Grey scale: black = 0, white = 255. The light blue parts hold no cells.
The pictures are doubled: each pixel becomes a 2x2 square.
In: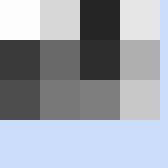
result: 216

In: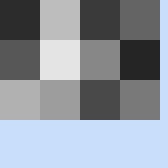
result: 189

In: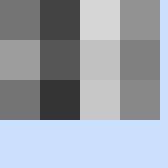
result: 66

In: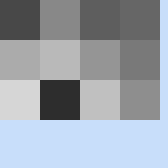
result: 136

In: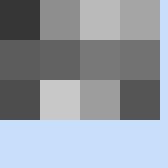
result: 142

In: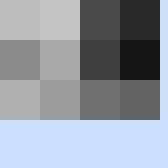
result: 196
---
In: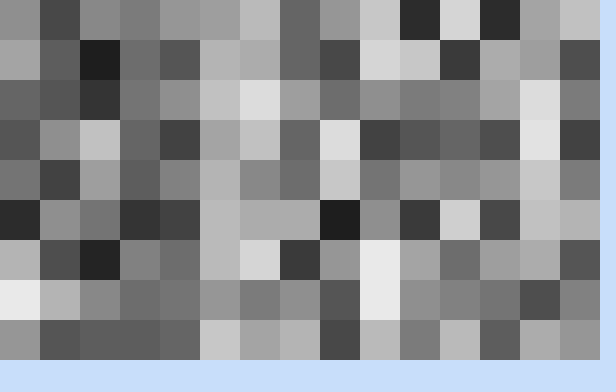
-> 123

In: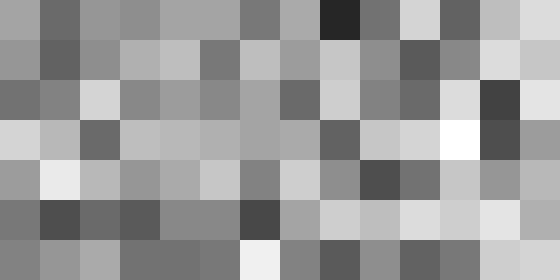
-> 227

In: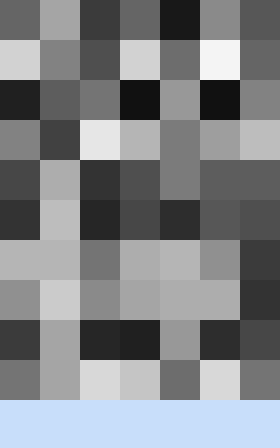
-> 130

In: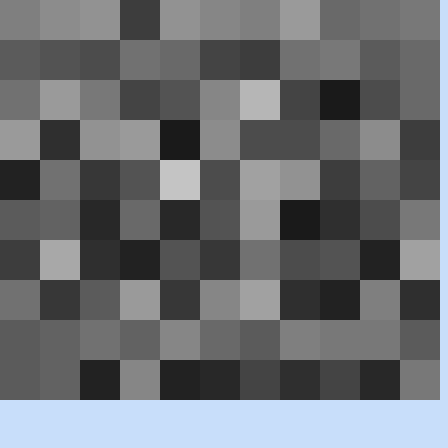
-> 105

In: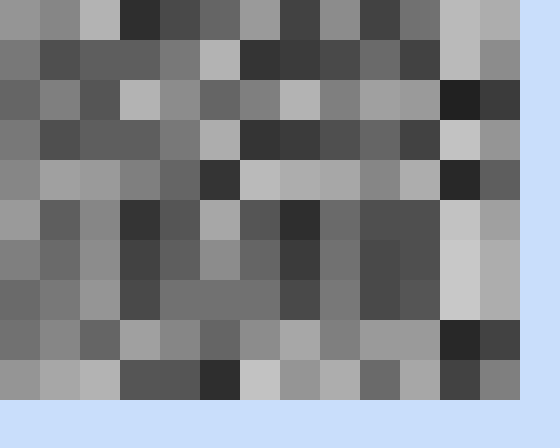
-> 59

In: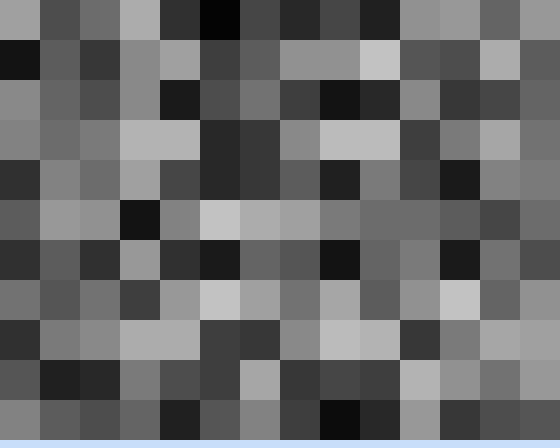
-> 100

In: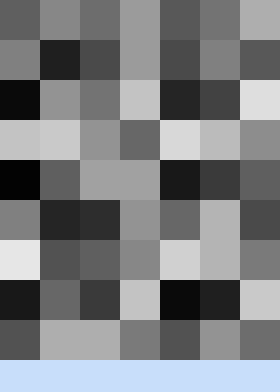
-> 222

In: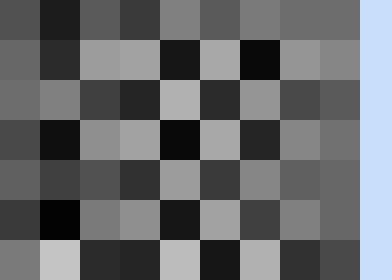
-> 89

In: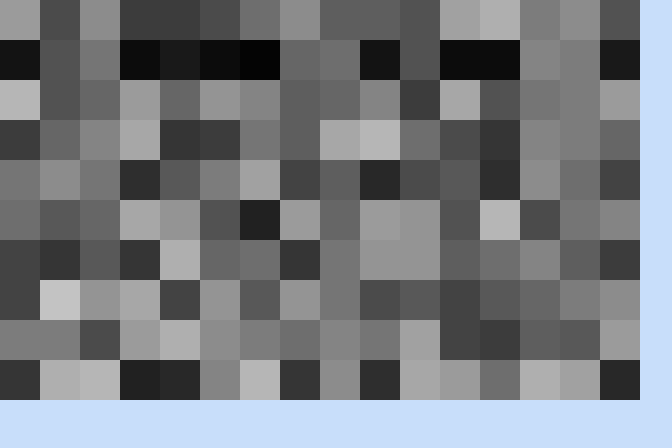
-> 155
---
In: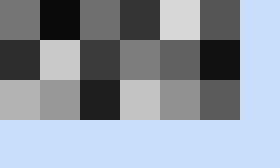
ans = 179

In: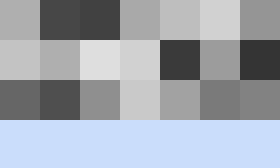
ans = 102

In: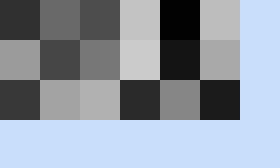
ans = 56

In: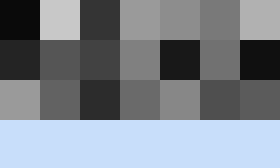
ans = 154

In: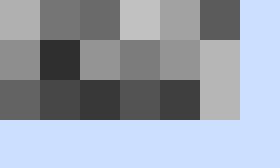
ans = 98

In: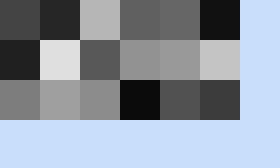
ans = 125

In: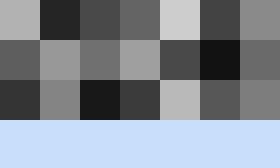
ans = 52
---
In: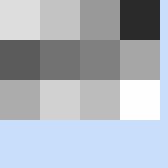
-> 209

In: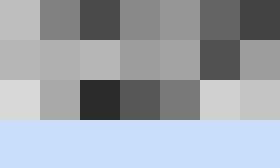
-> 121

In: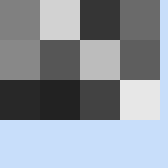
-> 34

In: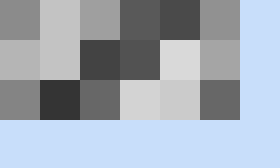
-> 211

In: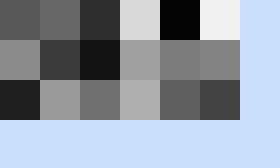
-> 174

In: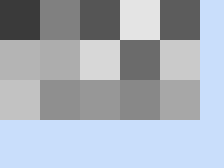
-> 151

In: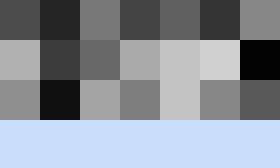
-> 195
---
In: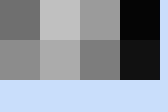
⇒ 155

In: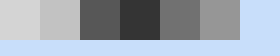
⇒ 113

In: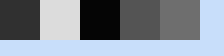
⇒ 84

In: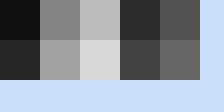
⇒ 45

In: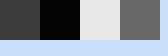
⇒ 232

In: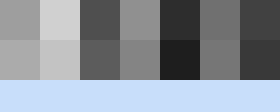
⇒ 112

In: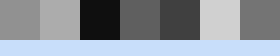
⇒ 208

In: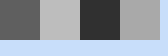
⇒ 48

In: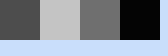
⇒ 111

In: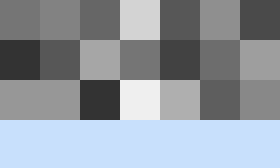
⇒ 143
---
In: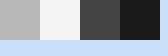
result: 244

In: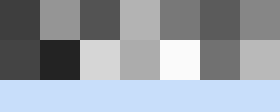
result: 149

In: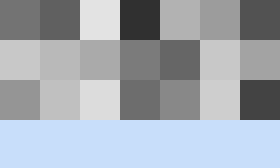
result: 96

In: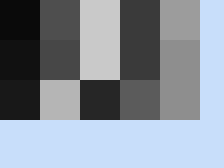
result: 78

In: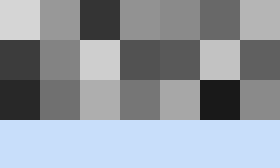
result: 152

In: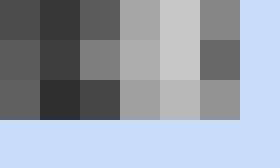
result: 54

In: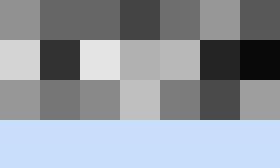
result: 102

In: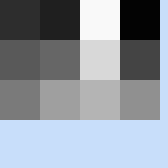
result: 31

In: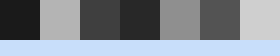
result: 180
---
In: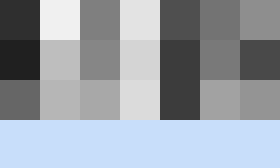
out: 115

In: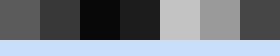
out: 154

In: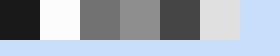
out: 69

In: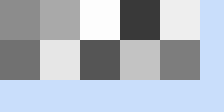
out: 57

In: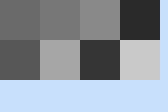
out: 138

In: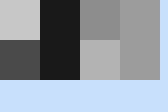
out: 142

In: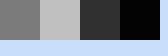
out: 48

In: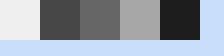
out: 167
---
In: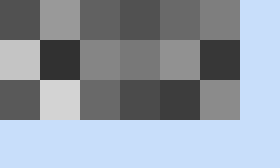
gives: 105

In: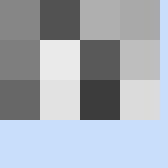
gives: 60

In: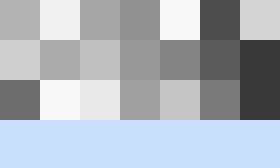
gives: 233

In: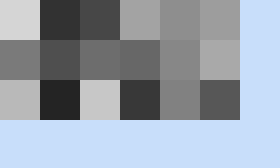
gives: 199

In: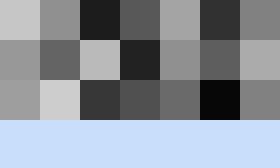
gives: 55

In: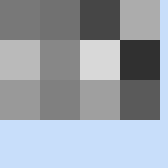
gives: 159

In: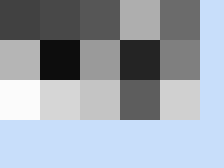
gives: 196

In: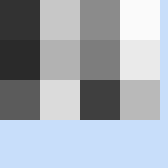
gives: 63

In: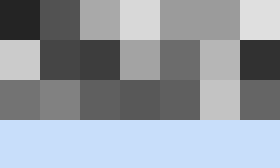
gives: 95

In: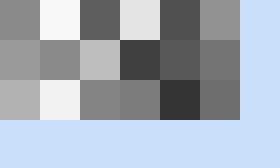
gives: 131
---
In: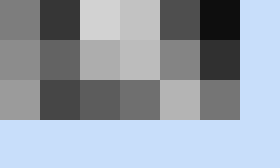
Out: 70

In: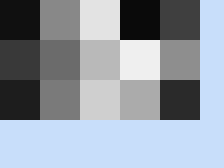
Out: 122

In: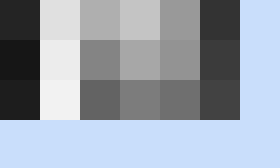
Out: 242

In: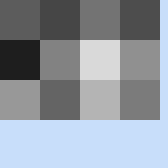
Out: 100

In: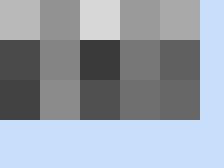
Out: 139

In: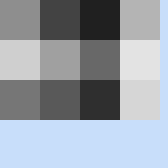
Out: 89

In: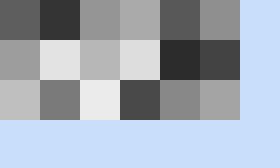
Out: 122

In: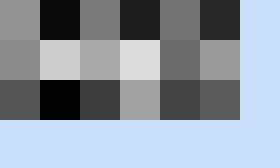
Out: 3

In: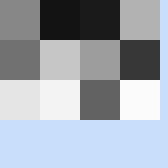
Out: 243
